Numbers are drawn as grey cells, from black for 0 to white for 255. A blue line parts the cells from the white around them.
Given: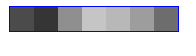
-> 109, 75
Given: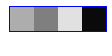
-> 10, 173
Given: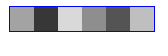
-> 191, 163
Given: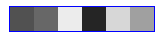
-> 160, 81
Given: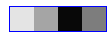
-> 125, 228
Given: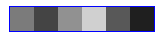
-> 31, 123
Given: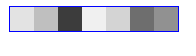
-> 145, 227
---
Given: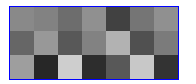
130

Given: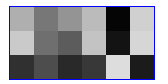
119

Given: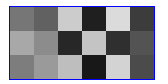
97

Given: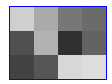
170

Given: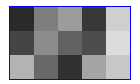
126

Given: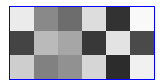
137
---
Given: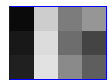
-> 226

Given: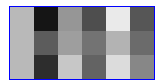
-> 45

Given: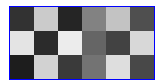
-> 210

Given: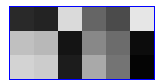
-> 204

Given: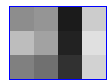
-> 112

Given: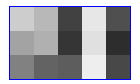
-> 99
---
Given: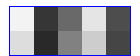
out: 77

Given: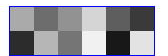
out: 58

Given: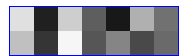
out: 113

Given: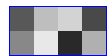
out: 73

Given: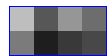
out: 109

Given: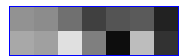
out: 34

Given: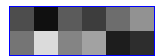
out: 146
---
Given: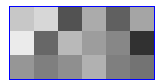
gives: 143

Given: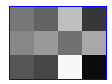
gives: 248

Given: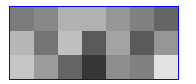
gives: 101

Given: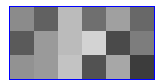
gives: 195

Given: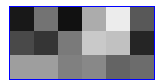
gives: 128

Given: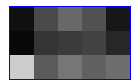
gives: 118

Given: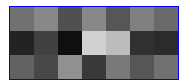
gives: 144

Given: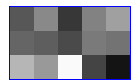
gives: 250

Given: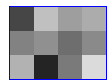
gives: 122
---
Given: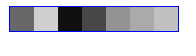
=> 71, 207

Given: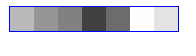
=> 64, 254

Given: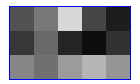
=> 37, 216

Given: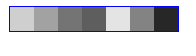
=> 94, 228

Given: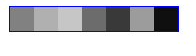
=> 108, 198

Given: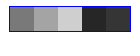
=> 207, 207

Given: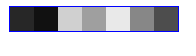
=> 159, 233

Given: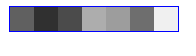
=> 173, 240
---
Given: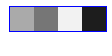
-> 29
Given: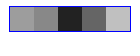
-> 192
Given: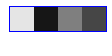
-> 70
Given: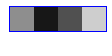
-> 206
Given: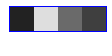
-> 63
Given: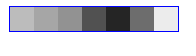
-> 236
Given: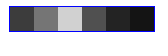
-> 20
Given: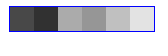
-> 227
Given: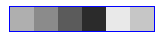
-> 198
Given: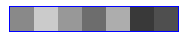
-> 79
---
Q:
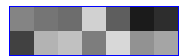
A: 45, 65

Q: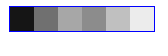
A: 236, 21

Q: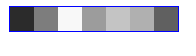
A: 96, 43

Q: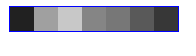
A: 55, 33

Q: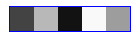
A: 157, 67

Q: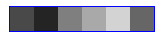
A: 102, 73

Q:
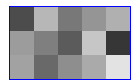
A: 176, 162
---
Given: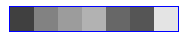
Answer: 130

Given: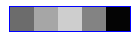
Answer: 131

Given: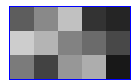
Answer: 123

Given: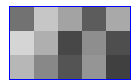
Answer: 142

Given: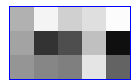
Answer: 163

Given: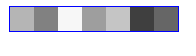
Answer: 158

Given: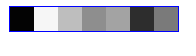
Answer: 142

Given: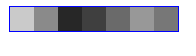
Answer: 119

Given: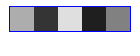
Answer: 129

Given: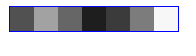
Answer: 102
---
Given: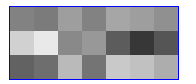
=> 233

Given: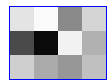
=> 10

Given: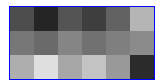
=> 106

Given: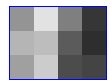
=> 189

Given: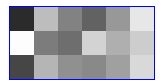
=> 124

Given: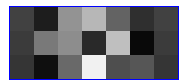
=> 121

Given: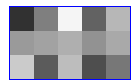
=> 162
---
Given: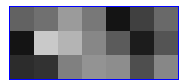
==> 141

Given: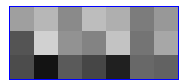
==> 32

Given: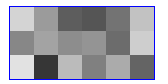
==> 128

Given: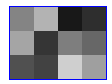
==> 66

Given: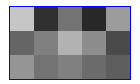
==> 128

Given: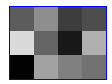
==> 162
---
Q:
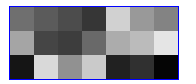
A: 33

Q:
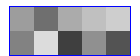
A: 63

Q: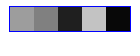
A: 31

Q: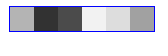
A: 242

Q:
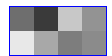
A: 168

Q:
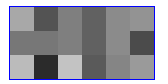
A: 90

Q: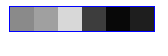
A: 61

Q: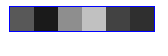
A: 193
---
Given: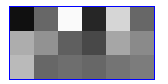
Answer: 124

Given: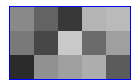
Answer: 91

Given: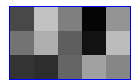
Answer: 134

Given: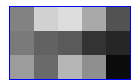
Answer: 11

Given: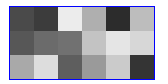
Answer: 52

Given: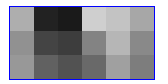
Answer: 125
